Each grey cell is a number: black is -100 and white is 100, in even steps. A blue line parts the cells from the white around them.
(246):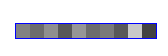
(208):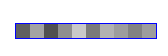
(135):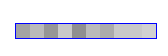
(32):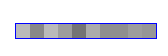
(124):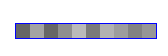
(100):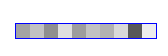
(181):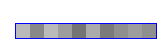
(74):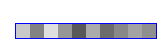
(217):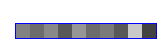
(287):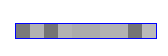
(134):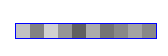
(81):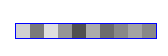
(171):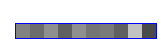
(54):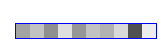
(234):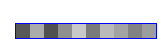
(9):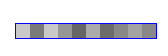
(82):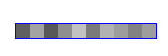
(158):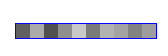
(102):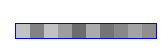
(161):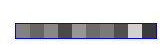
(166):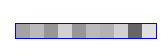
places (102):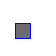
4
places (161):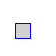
8
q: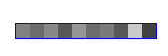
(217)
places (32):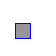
9

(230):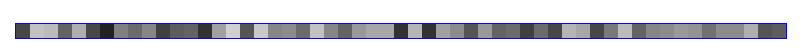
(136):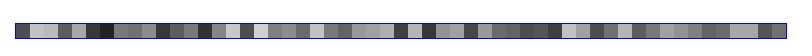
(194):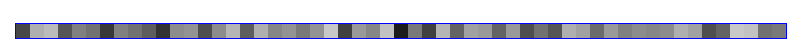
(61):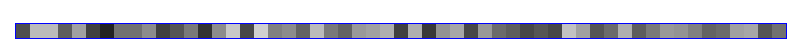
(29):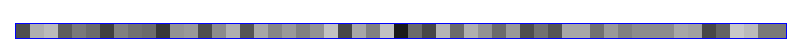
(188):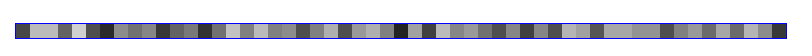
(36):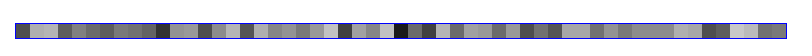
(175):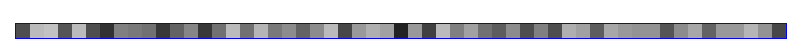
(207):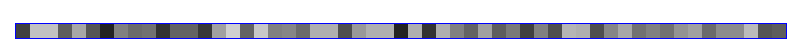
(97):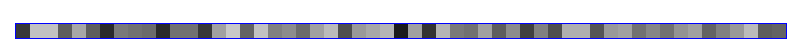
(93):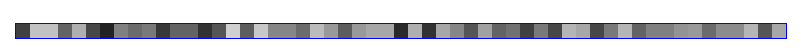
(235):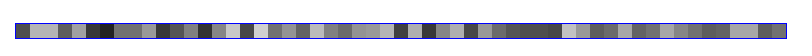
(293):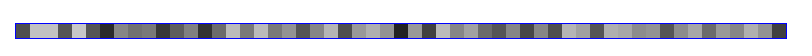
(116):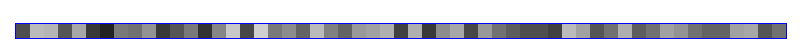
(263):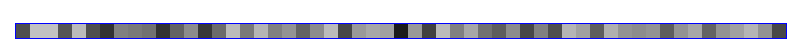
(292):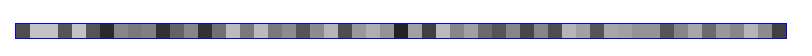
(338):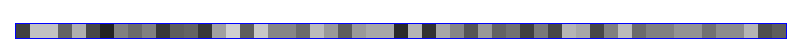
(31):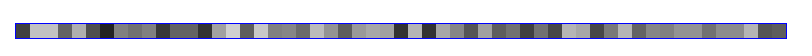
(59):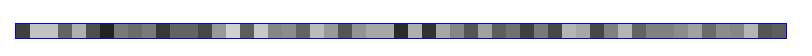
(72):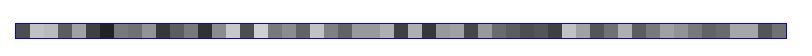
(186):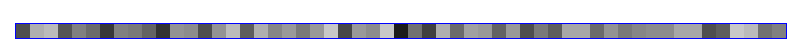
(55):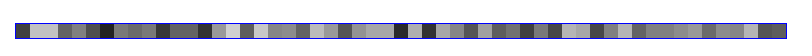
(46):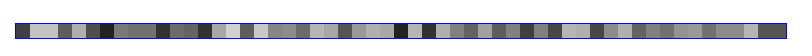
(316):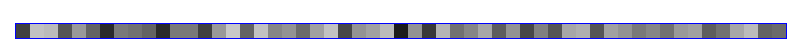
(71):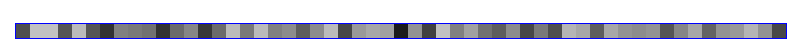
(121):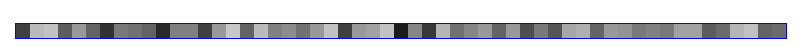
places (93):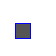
14 32 53
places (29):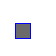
5 9 28 31 34
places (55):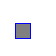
4 42 45 46

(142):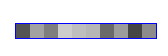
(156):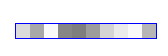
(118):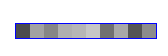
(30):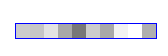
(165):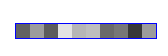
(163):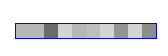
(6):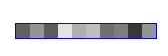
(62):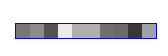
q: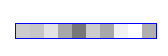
(30)
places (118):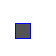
8
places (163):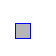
0 1 4
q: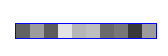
(165)

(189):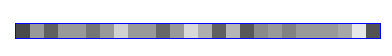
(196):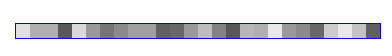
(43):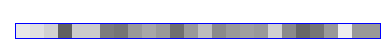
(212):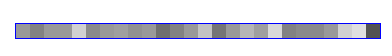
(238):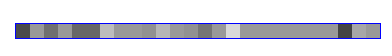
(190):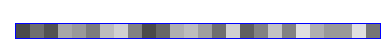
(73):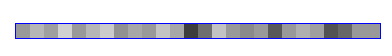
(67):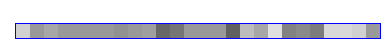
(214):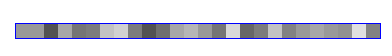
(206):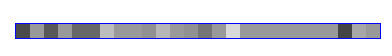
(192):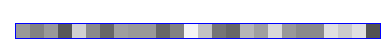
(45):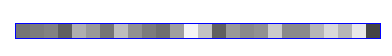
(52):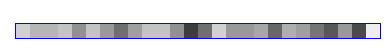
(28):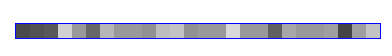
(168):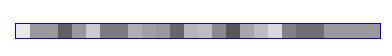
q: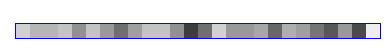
(52)
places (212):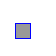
0 2 3 6 9 12 15 22

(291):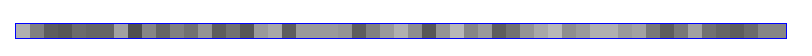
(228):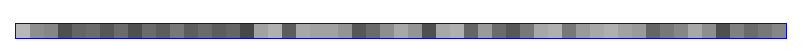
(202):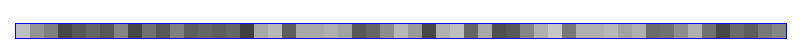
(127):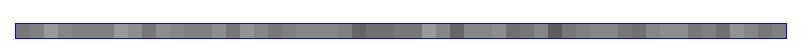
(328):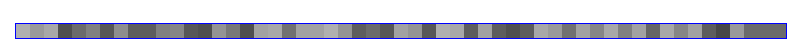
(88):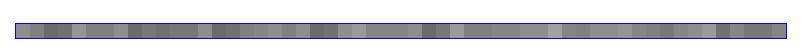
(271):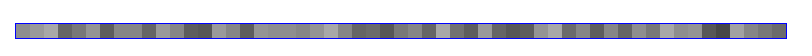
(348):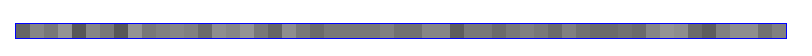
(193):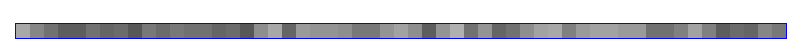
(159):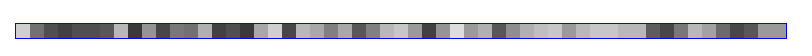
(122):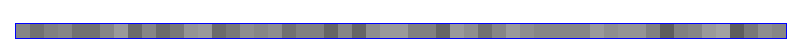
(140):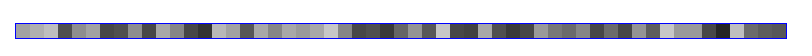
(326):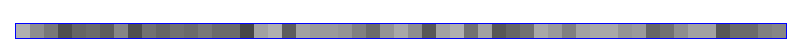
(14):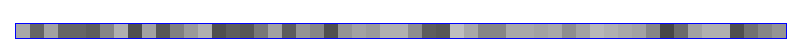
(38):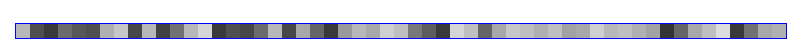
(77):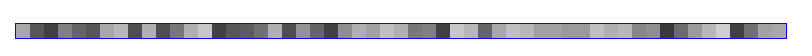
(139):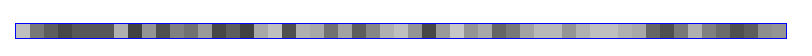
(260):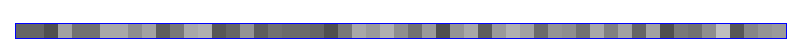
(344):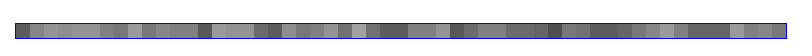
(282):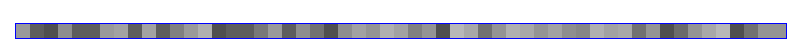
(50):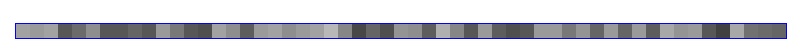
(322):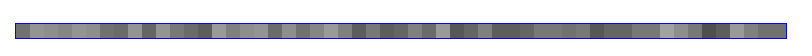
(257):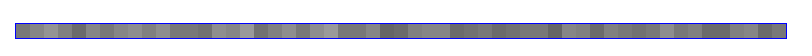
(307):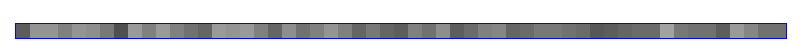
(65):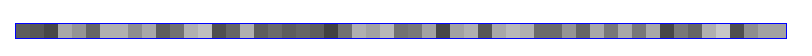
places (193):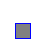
39 47 49
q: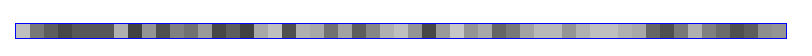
(139)
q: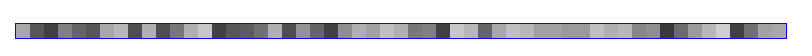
(77)
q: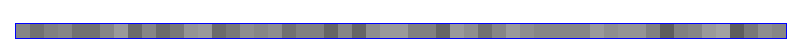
(122)
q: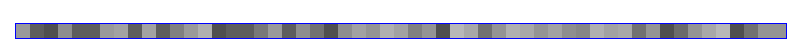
(282)
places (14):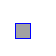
2 9 18 24 37 40 44 48
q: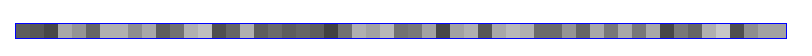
(65)

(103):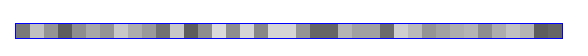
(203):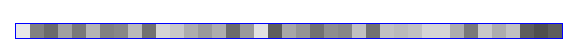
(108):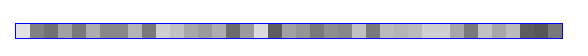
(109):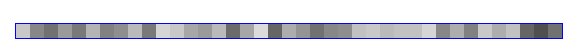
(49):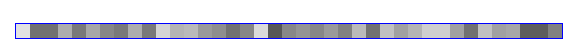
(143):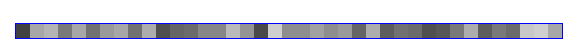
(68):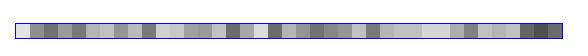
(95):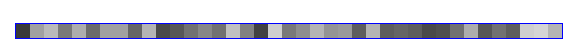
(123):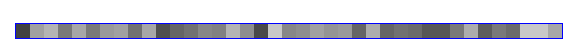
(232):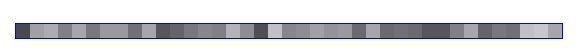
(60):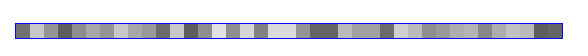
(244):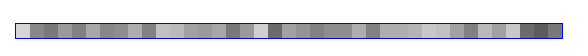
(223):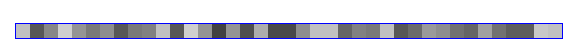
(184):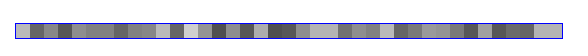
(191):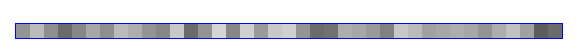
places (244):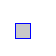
29 35
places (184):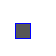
3 16 19 32 34
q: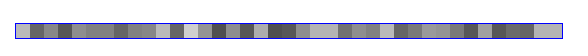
(184)
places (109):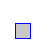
0 11 25 33
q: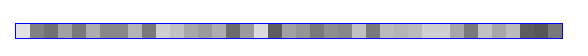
(108)
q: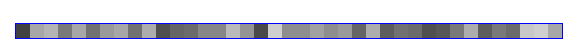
(143)

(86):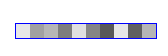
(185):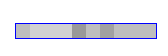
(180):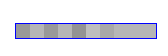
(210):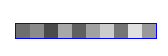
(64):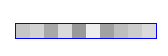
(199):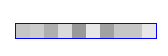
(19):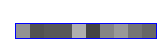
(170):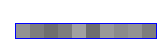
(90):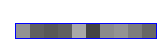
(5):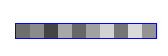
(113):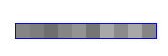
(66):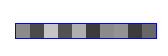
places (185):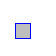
0 5 7 8 9
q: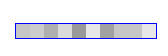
(199)
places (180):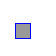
0 2
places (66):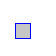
2
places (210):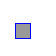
9

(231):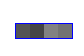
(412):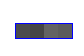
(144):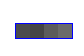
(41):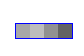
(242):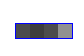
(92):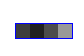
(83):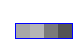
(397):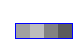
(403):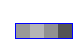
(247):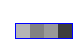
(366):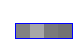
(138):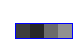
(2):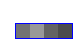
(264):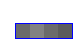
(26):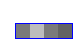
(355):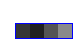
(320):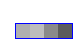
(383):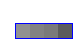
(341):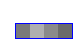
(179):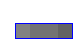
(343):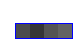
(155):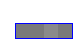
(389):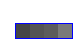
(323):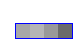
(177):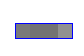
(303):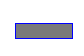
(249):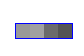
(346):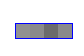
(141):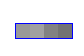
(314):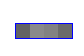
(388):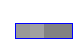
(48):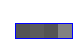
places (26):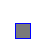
0 2
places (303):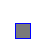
0 1 2 3
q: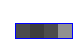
(242)
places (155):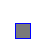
0 1 3
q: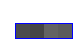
(412)
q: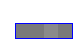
(155)

